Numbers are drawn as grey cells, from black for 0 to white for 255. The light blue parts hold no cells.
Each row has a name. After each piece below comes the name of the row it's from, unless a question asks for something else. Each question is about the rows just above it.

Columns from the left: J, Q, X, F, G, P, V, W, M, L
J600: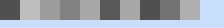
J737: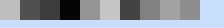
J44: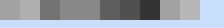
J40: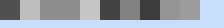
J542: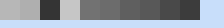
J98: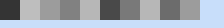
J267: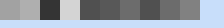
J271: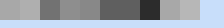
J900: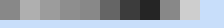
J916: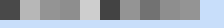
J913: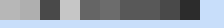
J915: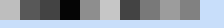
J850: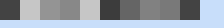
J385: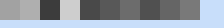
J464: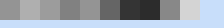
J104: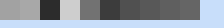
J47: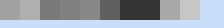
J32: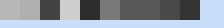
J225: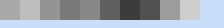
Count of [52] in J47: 2
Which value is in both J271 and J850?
[136]
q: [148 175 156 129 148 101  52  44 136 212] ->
J464
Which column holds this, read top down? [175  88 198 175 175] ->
Q

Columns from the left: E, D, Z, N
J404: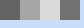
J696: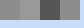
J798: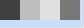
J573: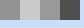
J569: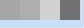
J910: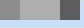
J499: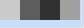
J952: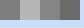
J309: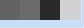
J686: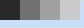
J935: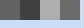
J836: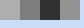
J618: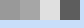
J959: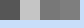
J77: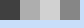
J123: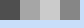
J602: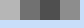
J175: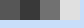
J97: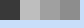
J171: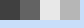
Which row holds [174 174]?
J910
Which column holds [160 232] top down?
Z
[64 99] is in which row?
J171
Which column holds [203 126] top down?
E
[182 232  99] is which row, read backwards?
J171
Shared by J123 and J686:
[203]

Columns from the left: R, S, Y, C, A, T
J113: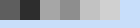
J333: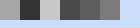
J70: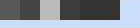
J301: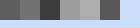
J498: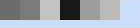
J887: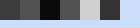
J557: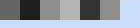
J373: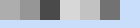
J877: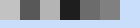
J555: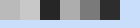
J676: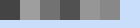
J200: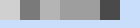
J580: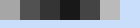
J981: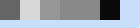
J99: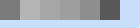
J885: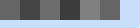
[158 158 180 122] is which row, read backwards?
J200
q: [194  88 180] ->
J877

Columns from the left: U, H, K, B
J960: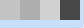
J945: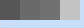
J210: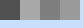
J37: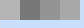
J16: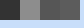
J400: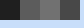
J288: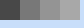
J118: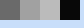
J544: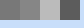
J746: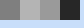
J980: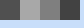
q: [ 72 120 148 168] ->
J288
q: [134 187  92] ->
J544
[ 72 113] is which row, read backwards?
J400

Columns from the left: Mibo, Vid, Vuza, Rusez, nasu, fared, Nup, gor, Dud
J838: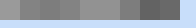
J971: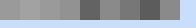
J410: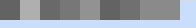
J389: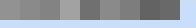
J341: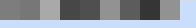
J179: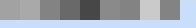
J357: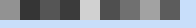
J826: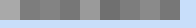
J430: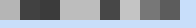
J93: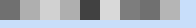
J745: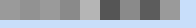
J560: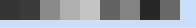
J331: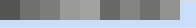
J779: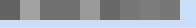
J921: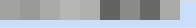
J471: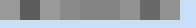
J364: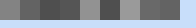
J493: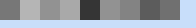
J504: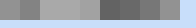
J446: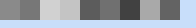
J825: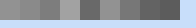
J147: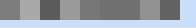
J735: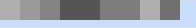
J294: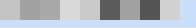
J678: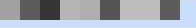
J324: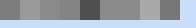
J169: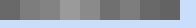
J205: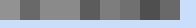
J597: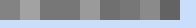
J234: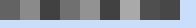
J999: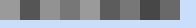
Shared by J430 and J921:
[181]
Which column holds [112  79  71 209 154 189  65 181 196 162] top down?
nasu

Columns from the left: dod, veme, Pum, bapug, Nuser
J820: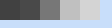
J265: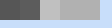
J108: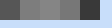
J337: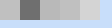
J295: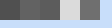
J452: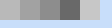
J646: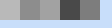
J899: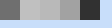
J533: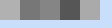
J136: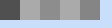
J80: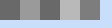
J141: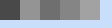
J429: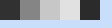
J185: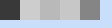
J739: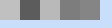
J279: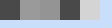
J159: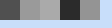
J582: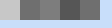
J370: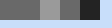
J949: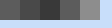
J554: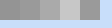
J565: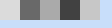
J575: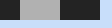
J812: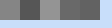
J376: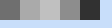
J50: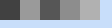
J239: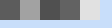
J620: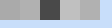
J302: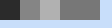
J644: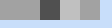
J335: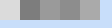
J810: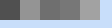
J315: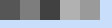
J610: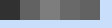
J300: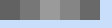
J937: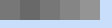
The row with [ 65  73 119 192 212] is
J820
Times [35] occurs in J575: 3
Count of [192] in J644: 1
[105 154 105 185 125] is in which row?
J80
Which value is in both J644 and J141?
[162]
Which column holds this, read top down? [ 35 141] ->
Nuser

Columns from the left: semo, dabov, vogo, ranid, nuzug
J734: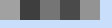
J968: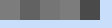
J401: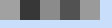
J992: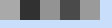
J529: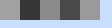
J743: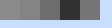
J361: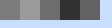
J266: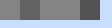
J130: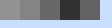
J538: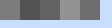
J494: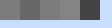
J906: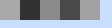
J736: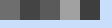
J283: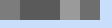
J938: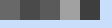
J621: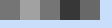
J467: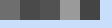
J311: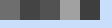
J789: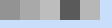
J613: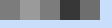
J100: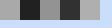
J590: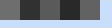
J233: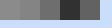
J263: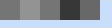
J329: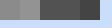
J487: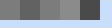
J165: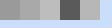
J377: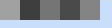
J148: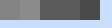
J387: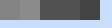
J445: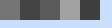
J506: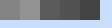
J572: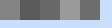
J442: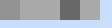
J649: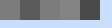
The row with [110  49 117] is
J743
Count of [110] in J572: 1
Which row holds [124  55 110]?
J613
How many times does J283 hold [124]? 1

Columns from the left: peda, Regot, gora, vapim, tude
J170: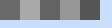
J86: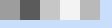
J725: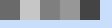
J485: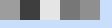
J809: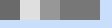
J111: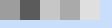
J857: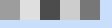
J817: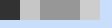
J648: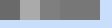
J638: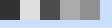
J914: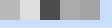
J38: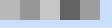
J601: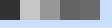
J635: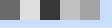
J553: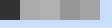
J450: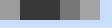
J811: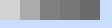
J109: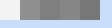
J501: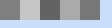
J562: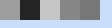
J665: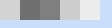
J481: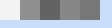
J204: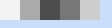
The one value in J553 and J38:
[151]
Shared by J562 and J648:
[119]
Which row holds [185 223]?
J914
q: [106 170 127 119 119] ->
J648
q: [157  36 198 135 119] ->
J562

